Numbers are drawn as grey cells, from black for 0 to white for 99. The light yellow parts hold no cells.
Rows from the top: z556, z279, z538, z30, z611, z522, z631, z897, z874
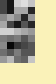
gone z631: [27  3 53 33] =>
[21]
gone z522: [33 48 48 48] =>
[43]
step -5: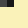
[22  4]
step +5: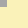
[70]
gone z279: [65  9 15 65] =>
[27]

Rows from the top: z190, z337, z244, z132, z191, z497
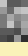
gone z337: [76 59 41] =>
[71]
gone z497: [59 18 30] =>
[24]
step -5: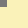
[42]
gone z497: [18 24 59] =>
[30]
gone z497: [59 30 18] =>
[24]
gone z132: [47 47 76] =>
[65]
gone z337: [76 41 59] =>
[71]

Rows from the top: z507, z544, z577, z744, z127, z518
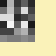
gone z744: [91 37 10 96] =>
[16]
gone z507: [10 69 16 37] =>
[21]
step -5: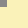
[48]
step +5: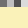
[48 79 37 90]
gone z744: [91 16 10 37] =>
[96]

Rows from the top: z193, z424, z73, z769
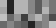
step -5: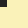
[9]
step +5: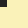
[19]
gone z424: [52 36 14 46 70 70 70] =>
[64]

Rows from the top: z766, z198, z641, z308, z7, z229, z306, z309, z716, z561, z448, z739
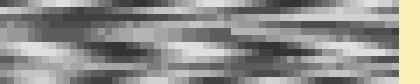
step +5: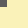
[41]
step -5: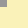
[54]
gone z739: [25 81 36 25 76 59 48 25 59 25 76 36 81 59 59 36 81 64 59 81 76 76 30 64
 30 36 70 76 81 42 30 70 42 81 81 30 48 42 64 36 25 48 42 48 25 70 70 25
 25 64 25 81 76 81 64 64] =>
[53]

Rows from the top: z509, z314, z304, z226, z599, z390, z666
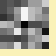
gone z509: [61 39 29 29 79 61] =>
[34]
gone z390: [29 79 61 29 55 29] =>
[24]
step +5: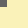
[44]
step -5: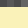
[24 29 24 34]
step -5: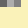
[34 62 45]
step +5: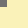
[49]

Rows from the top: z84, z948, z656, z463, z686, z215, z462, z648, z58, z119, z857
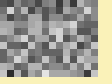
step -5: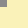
[49]
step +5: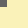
[44]
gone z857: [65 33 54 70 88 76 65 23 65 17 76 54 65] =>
[59]
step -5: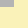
[65 65]
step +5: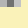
[75 49 81]

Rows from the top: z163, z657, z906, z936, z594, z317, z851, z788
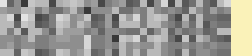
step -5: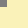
[44]
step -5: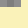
[50 44 50]
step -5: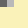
[34 67]
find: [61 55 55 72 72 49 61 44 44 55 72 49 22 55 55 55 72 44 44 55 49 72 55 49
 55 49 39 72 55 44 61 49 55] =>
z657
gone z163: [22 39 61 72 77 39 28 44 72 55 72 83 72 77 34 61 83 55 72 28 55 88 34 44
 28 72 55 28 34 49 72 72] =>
[67]

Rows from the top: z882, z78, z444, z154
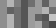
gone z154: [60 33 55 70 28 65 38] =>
[43]
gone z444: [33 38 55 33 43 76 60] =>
[70]
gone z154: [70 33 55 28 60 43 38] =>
[65]
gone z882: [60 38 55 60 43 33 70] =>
[49]

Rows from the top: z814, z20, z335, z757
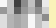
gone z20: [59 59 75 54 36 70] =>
[81]
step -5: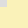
[81]
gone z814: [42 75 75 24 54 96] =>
[91]
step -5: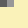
[31 54]

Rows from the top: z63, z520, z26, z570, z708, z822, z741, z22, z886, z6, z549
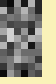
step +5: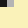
[14 75]
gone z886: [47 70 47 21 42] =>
[53]
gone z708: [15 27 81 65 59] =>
[76]
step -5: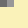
[37 54]

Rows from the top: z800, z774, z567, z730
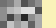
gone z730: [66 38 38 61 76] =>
[71]
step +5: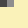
[32 60]
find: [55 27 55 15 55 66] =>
z567
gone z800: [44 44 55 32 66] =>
[49]
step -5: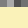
[44 61 27 39]
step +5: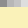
[60 76 81 91]

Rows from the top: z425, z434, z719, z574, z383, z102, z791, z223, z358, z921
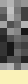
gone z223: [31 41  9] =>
[20]
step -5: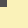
[26]
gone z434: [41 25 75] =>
[46]
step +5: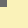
[46]
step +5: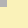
[75]
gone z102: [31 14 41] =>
[36]
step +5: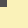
[36]

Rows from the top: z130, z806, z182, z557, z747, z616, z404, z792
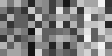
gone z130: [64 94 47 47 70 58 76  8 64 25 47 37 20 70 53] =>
[14]
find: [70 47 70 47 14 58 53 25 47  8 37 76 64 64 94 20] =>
z130
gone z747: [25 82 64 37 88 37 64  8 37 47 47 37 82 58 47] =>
[42]
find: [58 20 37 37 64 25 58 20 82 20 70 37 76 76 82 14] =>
z557
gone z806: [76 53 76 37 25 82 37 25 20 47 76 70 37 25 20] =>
[88]
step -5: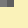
[42 32]
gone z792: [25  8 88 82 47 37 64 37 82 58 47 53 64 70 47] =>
[31]

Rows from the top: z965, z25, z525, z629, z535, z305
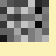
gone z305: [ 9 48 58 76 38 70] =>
[53]
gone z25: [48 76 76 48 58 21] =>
[4]
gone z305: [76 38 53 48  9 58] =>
[70]
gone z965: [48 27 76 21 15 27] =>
[32]
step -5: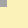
[59]

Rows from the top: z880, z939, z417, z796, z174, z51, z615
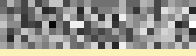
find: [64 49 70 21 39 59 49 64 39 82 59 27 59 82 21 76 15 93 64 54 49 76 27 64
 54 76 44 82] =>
z417
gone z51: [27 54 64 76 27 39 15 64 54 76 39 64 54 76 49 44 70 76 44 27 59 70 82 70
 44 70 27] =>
[33]

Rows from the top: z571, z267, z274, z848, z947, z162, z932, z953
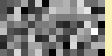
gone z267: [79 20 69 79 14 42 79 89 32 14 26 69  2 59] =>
[8]
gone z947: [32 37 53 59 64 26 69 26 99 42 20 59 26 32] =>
[74]

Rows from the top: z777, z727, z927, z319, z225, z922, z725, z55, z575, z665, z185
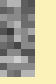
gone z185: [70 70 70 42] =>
[47]
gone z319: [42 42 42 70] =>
[59]
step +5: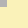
[75]
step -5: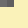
[37 32]
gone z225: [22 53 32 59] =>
[65]

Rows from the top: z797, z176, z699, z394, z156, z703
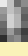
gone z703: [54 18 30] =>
[48]
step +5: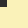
[23]
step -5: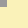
[55]
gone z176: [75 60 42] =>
[65]

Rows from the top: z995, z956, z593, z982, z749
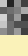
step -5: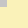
[72]
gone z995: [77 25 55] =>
[14]

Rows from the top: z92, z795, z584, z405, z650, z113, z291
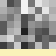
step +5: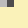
[78 35]
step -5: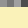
[52 41 57 25]
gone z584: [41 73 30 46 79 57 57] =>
[62]
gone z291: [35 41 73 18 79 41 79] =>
[24]

